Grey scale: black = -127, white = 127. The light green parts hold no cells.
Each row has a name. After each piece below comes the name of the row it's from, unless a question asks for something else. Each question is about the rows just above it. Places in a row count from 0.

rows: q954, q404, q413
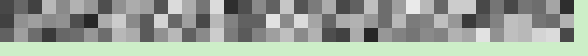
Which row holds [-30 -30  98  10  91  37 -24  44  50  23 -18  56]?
q404
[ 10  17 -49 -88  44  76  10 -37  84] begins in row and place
q404, 3
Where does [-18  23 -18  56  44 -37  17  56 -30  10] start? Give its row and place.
q413, 5
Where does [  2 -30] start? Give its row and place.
q404, 16
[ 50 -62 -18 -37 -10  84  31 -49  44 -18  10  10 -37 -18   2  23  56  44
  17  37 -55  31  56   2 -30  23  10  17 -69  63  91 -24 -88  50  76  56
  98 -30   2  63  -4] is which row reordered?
q413
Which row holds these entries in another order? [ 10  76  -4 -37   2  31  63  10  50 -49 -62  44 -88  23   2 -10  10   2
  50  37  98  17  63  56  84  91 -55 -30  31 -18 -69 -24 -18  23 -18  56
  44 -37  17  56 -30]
q413
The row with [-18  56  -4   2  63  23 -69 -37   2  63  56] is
q404

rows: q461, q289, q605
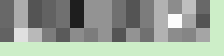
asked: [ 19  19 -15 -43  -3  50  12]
q461
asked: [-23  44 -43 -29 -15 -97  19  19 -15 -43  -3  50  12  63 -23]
q461
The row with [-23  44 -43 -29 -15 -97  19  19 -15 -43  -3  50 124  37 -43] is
q289

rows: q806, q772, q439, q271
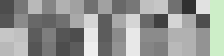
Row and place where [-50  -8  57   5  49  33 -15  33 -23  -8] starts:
q806, 0
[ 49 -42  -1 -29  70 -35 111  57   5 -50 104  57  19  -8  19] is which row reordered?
q271
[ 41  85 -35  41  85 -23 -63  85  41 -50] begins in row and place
q772, 5

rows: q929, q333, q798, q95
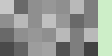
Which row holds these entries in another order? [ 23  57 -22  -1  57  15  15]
q798
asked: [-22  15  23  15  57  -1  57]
q798
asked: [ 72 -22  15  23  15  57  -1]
q929

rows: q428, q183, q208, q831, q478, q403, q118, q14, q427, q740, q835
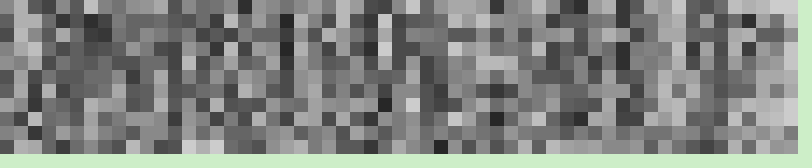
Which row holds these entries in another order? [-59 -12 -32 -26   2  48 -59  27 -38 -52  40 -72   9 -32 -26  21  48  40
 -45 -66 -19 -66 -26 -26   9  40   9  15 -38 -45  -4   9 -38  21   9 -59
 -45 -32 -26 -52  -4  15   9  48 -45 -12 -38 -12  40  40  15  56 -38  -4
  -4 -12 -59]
q118
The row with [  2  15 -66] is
q183
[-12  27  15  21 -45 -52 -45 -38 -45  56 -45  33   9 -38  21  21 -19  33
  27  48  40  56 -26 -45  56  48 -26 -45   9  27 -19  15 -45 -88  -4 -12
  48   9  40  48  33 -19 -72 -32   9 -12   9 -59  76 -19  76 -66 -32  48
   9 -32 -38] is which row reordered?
q14
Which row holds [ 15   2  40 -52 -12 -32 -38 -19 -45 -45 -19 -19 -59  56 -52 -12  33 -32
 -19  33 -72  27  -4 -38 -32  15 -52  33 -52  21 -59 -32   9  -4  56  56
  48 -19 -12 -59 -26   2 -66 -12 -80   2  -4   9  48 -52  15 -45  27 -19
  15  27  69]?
q478
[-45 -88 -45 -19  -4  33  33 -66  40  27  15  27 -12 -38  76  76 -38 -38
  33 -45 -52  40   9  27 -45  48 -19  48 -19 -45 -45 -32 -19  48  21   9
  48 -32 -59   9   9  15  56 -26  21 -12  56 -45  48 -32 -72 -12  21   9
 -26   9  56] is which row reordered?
q14
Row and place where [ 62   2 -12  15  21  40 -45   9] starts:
q428, 6

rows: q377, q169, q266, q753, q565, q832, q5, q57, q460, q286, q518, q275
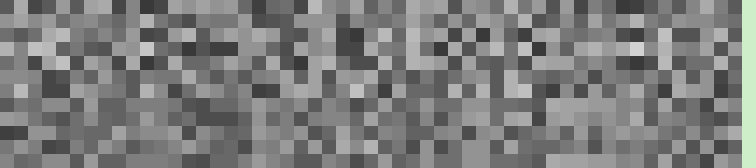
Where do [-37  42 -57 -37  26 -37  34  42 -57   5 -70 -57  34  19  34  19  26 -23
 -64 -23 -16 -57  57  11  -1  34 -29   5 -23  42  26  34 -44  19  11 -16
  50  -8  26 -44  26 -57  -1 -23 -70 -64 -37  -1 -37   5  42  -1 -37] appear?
q377
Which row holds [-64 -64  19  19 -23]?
q753

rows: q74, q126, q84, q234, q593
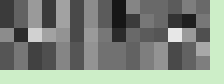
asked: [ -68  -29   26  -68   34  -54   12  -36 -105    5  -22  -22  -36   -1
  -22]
q74
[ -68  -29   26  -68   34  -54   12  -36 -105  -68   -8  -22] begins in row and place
q126, 0

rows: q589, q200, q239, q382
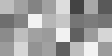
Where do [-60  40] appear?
q589
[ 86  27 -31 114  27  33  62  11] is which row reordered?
q239
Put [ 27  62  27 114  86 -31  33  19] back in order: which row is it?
q382
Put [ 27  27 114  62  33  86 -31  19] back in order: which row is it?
q382

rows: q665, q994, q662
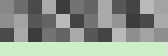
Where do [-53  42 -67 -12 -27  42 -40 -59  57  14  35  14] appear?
q662
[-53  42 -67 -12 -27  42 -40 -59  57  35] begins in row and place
q665, 2
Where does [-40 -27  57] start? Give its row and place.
q994, 2
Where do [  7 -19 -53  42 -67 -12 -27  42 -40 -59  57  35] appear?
q665
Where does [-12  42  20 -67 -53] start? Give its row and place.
q994, 6
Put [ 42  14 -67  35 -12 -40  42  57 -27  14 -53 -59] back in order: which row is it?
q662

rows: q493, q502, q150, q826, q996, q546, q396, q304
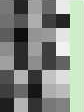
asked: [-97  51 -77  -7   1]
q304
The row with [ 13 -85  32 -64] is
q826

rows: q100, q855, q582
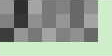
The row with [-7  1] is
q100
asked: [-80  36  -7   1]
q100
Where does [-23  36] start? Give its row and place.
q855, 5
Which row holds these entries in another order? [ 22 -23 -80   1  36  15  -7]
q100
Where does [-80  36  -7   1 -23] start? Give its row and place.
q100, 1
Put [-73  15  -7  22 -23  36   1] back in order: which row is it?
q855
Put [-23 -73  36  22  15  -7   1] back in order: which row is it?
q855

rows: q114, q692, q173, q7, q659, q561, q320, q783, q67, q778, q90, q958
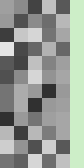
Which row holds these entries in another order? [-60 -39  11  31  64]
q114
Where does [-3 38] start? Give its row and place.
q778, 3
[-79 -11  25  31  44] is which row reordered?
q783
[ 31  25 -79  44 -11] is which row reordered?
q783
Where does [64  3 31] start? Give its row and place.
q659, 2
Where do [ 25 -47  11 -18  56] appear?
q692
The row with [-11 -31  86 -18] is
q958

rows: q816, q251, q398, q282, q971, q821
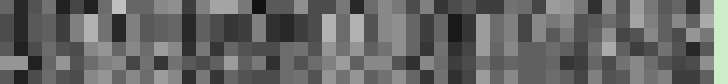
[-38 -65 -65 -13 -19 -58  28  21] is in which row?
q816
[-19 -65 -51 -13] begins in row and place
q971, 31
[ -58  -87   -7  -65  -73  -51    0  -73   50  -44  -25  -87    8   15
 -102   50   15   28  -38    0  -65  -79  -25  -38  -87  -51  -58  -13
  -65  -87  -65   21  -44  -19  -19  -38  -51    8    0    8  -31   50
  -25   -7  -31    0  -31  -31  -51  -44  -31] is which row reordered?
q398
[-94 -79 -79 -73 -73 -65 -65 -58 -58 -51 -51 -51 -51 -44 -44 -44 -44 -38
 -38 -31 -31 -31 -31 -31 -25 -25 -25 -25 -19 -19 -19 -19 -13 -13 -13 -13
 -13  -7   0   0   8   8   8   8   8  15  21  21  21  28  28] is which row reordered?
q821
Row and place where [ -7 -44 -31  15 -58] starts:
q398, 40
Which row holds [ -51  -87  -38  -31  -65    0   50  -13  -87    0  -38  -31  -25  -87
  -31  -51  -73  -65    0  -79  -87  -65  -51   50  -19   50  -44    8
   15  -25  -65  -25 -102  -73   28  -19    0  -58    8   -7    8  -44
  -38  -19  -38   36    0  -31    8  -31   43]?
q251

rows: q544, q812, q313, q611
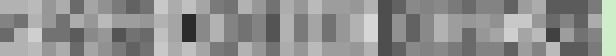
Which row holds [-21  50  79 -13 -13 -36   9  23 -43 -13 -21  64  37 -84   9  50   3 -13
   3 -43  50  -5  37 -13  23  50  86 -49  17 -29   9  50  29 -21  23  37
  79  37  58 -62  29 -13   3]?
q313
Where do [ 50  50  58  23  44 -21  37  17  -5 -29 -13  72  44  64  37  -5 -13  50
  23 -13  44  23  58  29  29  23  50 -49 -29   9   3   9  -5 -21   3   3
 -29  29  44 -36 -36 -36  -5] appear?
q544
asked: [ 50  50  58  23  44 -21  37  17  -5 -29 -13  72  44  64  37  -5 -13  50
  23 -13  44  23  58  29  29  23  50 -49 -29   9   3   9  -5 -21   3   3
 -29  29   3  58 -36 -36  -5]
q611
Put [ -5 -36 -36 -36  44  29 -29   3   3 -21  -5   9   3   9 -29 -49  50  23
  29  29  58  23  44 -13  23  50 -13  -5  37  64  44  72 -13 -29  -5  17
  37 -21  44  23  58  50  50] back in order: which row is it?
q544

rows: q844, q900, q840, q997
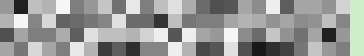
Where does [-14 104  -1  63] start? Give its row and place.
q844, 8
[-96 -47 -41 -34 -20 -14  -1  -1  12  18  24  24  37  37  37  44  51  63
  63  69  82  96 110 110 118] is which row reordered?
q840
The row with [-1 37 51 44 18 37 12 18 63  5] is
q900
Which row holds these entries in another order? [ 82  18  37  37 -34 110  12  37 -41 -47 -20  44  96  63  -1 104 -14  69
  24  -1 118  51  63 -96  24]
q844

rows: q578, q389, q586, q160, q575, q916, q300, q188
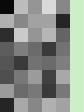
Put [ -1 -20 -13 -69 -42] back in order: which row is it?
q575
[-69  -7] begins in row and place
q300, 3
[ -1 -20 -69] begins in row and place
q160, 1
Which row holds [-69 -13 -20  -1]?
q575
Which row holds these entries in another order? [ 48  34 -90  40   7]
q188

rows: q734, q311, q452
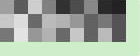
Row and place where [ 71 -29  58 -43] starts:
q452, 5
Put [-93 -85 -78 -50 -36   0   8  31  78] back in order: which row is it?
q734
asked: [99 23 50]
q452
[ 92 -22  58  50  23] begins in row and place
q311, 1
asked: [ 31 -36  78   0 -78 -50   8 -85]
q734
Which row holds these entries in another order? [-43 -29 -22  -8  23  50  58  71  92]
q311

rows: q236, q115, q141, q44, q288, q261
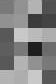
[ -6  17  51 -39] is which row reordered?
q288
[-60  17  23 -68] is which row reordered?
q115
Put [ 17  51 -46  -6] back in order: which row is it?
q236
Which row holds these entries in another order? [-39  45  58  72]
q141

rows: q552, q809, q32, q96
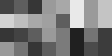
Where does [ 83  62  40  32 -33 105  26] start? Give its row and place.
q809, 0
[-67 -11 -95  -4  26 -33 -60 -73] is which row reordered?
q32
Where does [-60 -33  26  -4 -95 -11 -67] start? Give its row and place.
q32, 1
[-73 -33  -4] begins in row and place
q96, 2
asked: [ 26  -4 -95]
q32
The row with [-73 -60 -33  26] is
q32

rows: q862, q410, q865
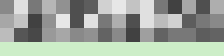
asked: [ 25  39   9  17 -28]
q865
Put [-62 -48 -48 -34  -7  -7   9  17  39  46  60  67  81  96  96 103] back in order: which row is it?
q410
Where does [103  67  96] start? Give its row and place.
q862, 8
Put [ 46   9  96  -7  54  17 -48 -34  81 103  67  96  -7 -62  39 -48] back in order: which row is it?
q862
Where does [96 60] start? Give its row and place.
q410, 10

